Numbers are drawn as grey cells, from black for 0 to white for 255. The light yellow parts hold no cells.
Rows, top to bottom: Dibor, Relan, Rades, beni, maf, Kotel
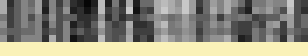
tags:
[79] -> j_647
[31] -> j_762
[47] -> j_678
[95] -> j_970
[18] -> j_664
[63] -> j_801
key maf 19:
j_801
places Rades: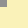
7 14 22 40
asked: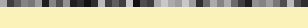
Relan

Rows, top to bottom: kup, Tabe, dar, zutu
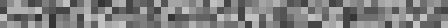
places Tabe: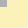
1 2 3 12 15 20 24 43 47 48
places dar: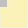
0 12 14 31 33 35 36 44 58 60
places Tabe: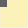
6 17 21 39 44 58 60
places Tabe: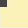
0 8 9 16 18 22 34 49 63
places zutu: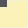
11 37 41 58 62
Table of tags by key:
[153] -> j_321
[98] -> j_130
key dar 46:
j_130
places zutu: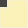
35 40 44 45 49 55

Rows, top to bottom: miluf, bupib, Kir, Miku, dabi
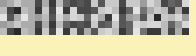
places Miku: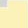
19 21 22 26
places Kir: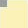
5 18 26
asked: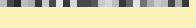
bupib
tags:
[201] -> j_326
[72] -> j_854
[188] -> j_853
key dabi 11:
j_854

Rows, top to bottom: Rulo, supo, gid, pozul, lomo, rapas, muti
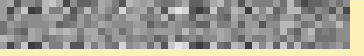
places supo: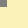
7 8 11 13 32 40 46
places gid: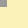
0 6 11 13 16 25 28 35 37 40 41 43 44
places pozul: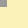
1 7 11 15 19 20 24 33 35 36 42
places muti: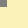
2 7 8 13 15 46 49
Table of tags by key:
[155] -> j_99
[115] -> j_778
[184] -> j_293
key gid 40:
j_99
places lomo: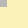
7 9 26 40 44

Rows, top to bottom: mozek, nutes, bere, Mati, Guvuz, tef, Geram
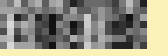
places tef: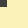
6
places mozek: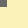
12 13 14
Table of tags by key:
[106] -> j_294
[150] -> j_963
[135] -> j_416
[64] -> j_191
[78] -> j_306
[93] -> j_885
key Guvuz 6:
j_885
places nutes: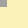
0 1 10 18

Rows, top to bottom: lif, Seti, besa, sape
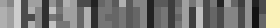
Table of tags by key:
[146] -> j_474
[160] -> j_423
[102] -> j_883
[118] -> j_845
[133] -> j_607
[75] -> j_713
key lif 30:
j_845
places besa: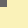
8 11 15 16 19 22 25 30 37

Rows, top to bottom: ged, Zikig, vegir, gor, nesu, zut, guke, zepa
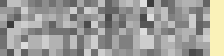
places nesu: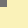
5 7 8 9 12 15 24
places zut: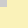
6 13 20 21 24 29
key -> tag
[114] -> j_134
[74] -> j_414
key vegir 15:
j_414
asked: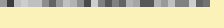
gor

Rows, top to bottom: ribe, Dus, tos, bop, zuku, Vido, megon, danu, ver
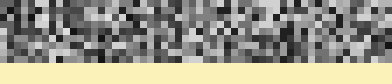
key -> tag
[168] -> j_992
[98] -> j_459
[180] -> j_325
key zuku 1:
j_459
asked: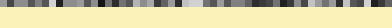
Vido
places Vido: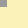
0 11 24 31 45 47
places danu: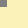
1 6 11 18 36

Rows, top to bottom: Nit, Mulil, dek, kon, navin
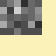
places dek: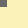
2 4
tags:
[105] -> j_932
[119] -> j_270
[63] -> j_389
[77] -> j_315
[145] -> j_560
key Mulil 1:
j_389
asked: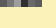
Nit
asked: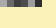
kon
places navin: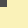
0 1 3 4 5
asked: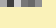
Mulil
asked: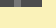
navin

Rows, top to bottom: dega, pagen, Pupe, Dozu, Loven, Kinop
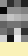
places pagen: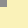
1 2
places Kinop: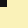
1
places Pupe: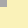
0 3
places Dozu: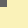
0 3

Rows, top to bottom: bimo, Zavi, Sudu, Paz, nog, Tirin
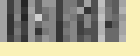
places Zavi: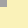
0 4 11
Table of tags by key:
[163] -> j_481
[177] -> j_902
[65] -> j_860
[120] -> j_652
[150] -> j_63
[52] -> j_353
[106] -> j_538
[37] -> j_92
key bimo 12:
j_481
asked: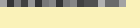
nog
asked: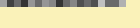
Tirin
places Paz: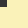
1 8 15
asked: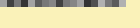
Zavi

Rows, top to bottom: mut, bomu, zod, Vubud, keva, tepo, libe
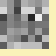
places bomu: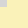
0 3 4 6
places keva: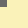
0 4 6
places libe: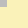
3 4 5
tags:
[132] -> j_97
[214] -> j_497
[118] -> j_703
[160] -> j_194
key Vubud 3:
j_97
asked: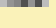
tepo
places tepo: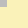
0 6
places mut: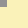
1 5

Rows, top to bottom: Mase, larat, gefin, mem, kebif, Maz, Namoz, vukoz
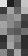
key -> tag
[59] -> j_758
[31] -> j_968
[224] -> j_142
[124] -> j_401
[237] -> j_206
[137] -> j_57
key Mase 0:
j_142
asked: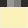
Maz
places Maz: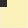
0 3

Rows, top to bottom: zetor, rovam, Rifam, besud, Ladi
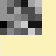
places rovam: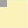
2 5
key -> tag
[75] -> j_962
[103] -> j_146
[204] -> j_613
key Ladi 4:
j_613
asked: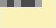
rovam

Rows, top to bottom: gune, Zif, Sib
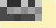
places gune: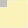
0 3
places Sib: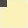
0 1 3 4
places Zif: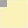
2 4
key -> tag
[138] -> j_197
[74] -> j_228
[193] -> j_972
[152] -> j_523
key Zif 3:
j_197
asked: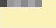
Zif
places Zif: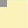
1
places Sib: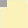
5

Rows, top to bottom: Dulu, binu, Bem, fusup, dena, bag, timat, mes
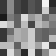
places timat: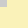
4
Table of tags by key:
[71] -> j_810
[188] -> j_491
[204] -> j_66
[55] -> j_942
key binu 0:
j_942
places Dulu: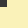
0 3
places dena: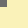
1 5 7
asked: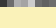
dena
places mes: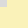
1 4 7
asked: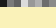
Bem

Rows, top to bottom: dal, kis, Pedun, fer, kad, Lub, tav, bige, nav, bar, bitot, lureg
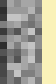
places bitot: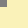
1 3 4
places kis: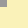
1 2 3
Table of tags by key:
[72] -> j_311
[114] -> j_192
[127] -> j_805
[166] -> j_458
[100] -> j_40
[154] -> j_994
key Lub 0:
j_192
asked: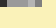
kis
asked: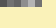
bige

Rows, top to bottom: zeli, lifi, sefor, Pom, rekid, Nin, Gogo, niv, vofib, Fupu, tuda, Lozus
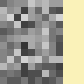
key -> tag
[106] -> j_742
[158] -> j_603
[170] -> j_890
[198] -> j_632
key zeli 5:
j_890
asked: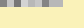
vofib
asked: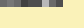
tuda
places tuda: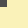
4 5 8

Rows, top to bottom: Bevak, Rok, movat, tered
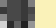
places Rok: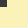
0 3
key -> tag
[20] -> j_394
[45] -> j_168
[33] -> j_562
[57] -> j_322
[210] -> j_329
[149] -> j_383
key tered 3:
j_562
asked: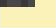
Rok
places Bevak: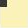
3

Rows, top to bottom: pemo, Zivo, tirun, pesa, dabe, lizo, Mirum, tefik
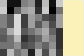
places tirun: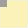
4 8
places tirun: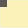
1
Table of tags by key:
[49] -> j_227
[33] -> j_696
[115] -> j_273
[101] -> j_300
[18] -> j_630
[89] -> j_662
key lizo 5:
j_300

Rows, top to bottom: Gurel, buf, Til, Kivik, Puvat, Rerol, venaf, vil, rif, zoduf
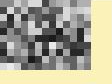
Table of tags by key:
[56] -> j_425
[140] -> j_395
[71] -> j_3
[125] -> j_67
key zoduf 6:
j_67
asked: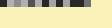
vil
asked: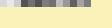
zoduf
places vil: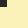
0 6 8 10 11

